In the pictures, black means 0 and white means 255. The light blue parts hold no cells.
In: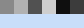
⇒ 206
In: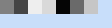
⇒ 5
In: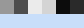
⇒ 212
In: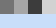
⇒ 166
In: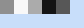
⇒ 171
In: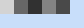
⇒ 49
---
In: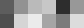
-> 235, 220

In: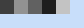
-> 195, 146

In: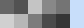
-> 208, 196

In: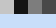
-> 197, 125

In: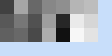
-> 247, 234

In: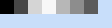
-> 247, 213
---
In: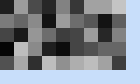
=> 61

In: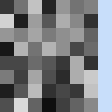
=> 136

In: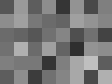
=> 176

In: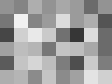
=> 208

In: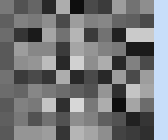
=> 47

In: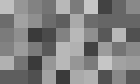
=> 88

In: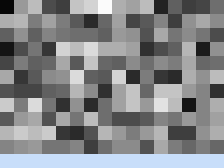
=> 103

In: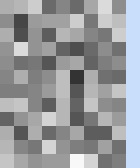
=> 126
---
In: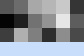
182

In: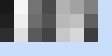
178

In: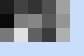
51

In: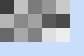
123

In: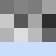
131

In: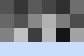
69

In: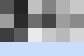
131

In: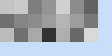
208

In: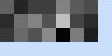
131
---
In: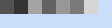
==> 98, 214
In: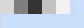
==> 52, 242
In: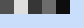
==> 54, 222
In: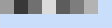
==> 219, 219
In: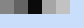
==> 10, 194
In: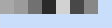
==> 42, 210
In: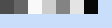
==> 205, 249
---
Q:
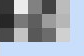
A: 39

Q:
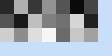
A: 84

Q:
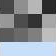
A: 151

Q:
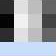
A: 3

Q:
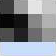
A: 5

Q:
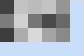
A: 124

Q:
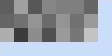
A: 101

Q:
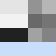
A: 242

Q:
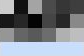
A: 23

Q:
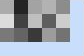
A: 220
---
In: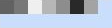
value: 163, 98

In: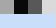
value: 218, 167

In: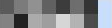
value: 52, 130

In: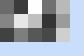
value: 185, 65

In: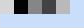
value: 185, 214

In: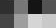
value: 83, 69

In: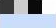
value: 253, 55

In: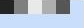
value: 86, 36

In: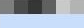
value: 179, 126
